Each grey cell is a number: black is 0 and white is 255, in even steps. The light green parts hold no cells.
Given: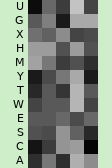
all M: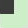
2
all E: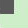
0 1
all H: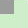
0 1 3
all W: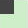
0 4
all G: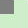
1
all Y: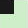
0 4

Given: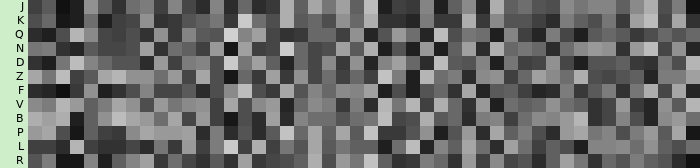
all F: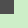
7 13 16 26
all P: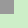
0 9 10 31 38 44
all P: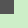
15 27 30
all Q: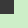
10 19 43
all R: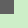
6 19 25 37 44
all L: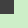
0 1 4 12 15 17 36
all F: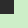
0 12 37

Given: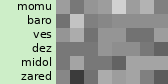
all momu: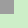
0 3 5
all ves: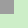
7
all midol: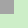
1 5 6 7
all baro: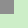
4 5 6 7
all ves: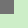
2 5 6
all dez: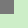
0 1 2 6
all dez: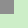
4 5

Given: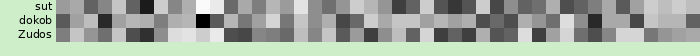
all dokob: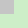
17 24 25 42
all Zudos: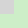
26 36 40 41
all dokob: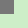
13 16
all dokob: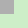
6 8 19 29 33
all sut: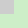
7 21 26 30 42 44
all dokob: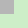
5 9 12 27 43 44
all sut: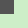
27 29

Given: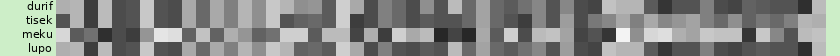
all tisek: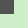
0 5 7 16 27 28 32 35
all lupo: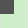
5 7 24 27 35 44 45 49 51 52
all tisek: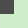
4 8 22 25 37

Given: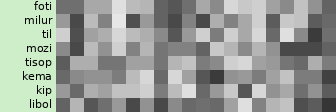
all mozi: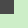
1 16 17 18
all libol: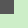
2
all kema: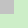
16
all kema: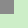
1

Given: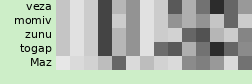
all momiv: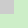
2 4 7 13
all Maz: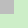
3 6

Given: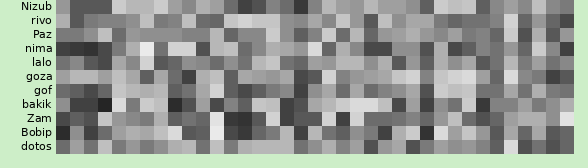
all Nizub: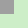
8 11 20 23 24 32
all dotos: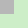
9 14 15 16
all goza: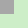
5 7 13 16 23
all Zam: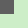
1 8
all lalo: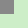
1 5 10 36
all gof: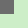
0 20 22

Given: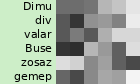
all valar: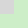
4 5
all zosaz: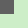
4

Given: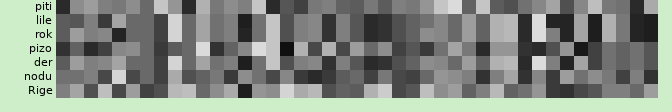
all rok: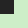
4 13 36 41
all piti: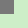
4 11 18 22 25 39
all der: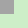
4 10 37

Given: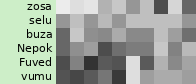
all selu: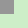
0 2 4 9
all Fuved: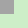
9
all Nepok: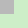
9
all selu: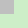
1 5 6 7 8
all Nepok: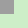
2
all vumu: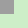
6 9

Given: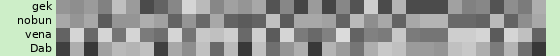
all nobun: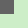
8 12 14 20 24 30 32
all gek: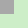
14
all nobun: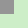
1 4 5 9

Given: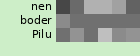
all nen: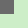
1
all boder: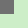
1 2 3 4 5
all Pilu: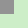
1 5
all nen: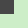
0
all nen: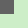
5
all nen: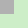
2 3
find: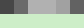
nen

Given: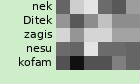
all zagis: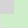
0 2 3
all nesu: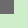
0 3 4
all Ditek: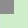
2 4 5
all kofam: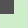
0 2 3
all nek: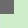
3

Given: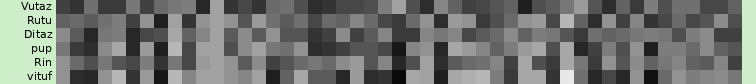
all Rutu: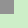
6 10 12 26 29 33 39
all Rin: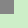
23 31 44 47

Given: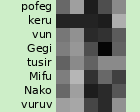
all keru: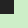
0 1 2
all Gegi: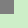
0
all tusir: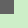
0 2
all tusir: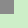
1 3 4

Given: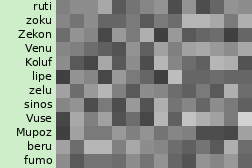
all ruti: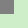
0
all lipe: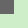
6 9 10 12 13
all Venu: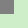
1 8
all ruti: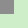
1 2 13
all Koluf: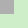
12

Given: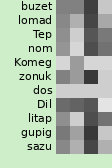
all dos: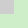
0 1 2 3
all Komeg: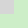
0 2 3
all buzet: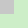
3
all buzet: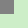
0 1

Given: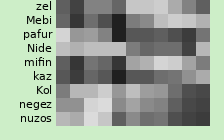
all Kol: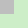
5
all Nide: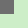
7 8

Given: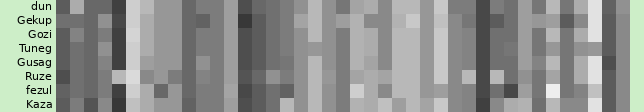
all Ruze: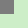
3 8 11 16 20
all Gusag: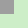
6 12 33
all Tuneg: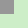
7 8 18 26 35 38
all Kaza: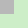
16 18 25 35

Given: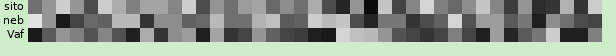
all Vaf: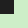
7 12 20 32 38 39
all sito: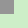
1 3 13 23 35
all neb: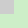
20

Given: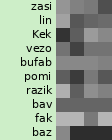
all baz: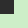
1 2 3
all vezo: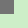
0 2 3
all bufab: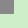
0 1 2
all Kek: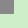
3
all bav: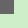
0 1 2 3
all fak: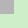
0 1 3
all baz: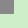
0

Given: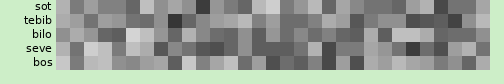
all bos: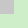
0 9
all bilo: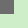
11 16 18 28 29
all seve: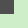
11 27
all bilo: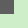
4 14 21 23
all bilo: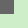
3 8 12 20 27
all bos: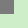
1 27

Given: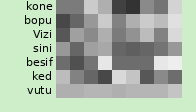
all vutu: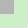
2 3 5 6 7
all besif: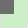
0 4 5 6
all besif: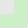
3 7
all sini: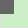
1 4 6

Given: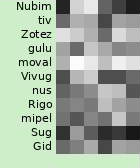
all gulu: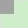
0
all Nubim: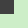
4

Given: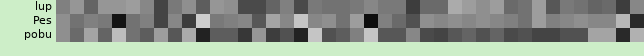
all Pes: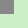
8 13 16 18 27 29 31 36 38 39
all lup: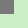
8 18 21 23 24 36
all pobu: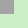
2 38 39
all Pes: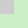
10

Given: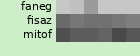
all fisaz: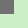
2 3
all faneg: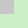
0 3 4 5
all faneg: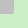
1
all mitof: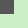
5
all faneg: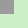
2
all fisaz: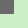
0

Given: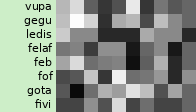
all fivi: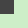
0 1 5 7 8
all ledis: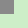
1 2 7 8

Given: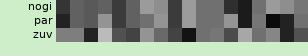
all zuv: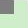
0 1
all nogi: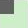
1 3 5
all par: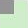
3 7 12
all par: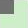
6 10 11 17
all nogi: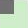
10 11 14
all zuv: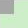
13

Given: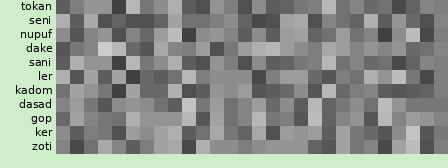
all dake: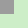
10 13 16 20
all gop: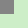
2 13 20 24 27
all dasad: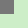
2 10 20 25 26 27
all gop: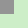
6 7 8 21 26

